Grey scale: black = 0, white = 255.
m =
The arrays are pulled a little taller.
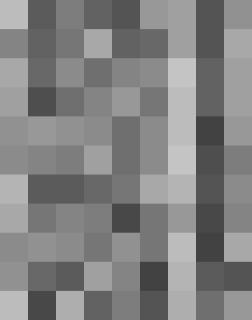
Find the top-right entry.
145
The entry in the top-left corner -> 188
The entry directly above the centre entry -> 111
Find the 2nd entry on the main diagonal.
98
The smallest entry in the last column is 84
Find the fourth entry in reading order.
98
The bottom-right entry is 152
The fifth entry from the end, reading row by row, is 125
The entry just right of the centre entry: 139
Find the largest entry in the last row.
188
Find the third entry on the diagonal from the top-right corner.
196
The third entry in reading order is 125
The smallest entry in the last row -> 72
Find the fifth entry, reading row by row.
84
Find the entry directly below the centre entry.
118
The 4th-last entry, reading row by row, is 84
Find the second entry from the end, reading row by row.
111

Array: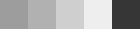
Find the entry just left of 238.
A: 207
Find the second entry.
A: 177
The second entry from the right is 238

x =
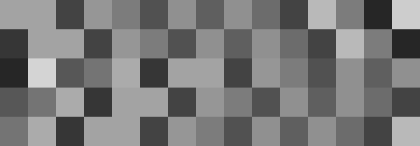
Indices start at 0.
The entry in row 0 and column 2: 67
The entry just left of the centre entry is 163
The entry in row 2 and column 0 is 38
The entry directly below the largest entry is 116
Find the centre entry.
163
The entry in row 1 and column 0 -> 54
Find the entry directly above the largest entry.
163
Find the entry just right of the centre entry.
67
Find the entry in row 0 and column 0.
163
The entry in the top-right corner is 205
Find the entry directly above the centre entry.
144
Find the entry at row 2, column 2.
87
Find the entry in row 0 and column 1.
163
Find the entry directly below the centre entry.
150
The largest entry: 212
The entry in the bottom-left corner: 116

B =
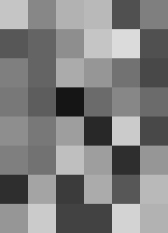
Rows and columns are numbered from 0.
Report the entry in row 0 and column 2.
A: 178
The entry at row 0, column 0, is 197
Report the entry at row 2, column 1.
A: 100
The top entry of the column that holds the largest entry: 80
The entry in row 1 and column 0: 87
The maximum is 219
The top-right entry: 127
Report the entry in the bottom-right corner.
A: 178
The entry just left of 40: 158
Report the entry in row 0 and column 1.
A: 135
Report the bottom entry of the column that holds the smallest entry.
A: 66
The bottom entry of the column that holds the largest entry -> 211

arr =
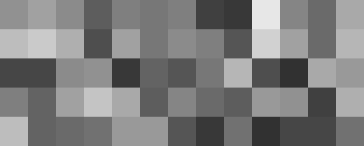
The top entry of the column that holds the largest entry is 231
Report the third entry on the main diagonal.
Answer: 139
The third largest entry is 202
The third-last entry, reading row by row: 70
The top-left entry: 145
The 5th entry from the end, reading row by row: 113
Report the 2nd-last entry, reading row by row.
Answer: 70
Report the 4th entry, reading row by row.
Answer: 93
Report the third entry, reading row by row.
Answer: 139
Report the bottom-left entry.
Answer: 189
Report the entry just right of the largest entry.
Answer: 133
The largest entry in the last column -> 182
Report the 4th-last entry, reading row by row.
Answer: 49
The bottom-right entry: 113
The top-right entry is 169
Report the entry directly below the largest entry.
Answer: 209

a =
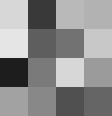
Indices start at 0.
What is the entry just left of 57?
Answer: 215
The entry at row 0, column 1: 57
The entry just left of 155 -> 215
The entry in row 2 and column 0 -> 29
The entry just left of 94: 229

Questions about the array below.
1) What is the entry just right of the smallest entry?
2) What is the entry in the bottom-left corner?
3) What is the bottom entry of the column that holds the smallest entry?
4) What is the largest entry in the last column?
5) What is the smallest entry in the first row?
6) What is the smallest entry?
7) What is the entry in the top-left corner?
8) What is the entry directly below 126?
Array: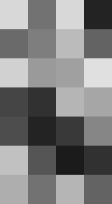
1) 49
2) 174
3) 181
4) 224
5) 35
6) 27
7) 216
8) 154

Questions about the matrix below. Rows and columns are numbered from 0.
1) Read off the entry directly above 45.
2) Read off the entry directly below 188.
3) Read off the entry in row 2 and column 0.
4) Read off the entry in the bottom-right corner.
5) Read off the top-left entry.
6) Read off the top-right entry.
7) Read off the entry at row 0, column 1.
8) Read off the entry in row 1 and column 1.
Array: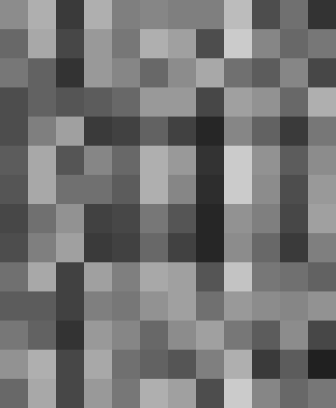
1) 51
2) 203
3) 119
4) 119
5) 140
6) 51
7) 175
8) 168

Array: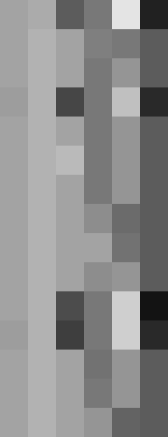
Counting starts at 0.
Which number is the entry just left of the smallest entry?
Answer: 207
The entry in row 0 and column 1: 171
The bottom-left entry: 163
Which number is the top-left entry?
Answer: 163
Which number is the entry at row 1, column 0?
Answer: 163
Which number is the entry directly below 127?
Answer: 120
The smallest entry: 19
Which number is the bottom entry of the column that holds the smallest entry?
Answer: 92
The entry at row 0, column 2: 92
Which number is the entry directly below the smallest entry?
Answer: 41
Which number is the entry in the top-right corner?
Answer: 33
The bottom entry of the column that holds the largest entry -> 99
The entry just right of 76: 120
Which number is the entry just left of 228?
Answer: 120
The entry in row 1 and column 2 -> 163
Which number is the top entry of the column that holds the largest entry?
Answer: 228
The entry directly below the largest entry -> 120
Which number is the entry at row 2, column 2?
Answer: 163
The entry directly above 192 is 149
